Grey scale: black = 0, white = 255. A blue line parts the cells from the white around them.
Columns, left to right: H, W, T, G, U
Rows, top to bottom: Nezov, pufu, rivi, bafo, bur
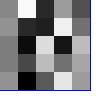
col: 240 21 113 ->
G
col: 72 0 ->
W
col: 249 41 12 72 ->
W
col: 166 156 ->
U

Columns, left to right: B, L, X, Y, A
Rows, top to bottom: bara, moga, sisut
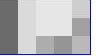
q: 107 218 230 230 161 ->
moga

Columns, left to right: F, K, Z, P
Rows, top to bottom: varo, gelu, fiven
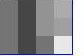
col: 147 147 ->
Z
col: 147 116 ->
Z
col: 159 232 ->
P
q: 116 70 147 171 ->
varo

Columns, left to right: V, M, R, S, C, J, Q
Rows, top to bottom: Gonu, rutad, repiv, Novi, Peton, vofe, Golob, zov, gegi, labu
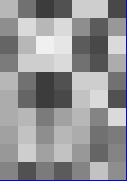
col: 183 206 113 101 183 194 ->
M
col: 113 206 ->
C
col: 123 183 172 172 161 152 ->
V
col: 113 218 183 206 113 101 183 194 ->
M
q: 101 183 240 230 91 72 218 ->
repiv

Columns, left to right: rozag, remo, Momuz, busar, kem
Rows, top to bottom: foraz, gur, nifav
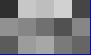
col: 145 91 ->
rozag
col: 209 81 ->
busar
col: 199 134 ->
remo
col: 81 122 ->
busar

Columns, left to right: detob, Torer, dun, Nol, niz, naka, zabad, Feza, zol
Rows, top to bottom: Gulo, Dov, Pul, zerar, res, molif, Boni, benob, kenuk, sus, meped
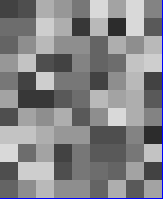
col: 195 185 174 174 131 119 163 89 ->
Feza
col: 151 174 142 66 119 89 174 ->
Nol
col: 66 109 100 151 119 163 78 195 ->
detob
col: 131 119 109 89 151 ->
niz
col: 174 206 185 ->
dun
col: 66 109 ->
detob
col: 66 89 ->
zol

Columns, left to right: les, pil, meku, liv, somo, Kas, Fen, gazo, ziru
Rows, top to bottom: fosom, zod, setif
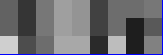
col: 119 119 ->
meku
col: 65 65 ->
Kas

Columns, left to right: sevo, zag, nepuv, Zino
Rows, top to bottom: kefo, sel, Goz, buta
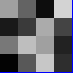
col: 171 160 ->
nepuv
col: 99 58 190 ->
zag

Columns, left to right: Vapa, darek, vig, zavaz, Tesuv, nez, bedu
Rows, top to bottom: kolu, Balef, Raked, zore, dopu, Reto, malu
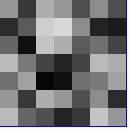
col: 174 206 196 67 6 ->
vig
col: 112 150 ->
Vapa
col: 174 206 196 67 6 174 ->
vig
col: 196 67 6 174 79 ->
vig

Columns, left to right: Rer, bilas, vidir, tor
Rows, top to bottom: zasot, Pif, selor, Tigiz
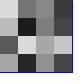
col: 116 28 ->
bilas
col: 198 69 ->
tor
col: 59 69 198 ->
tor
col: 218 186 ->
Rer
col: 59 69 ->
tor
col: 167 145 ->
vidir

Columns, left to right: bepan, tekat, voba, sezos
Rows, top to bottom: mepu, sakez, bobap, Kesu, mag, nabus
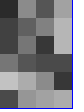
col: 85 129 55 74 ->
voba
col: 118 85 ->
tekat
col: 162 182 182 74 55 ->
sezos
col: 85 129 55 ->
voba
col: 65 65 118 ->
bepan
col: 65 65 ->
bepan

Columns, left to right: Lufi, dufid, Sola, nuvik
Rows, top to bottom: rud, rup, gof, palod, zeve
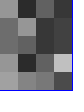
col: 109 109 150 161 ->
Lufi
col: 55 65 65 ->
nuvik

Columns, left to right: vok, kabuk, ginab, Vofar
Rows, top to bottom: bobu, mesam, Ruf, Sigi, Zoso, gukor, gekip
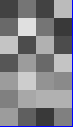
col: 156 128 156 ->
vok
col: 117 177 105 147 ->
ginab
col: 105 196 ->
vok

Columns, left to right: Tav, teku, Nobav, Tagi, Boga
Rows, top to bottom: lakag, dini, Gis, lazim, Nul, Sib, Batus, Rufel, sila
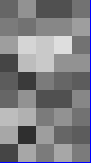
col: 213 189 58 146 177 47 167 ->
teku
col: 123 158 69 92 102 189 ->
Tav

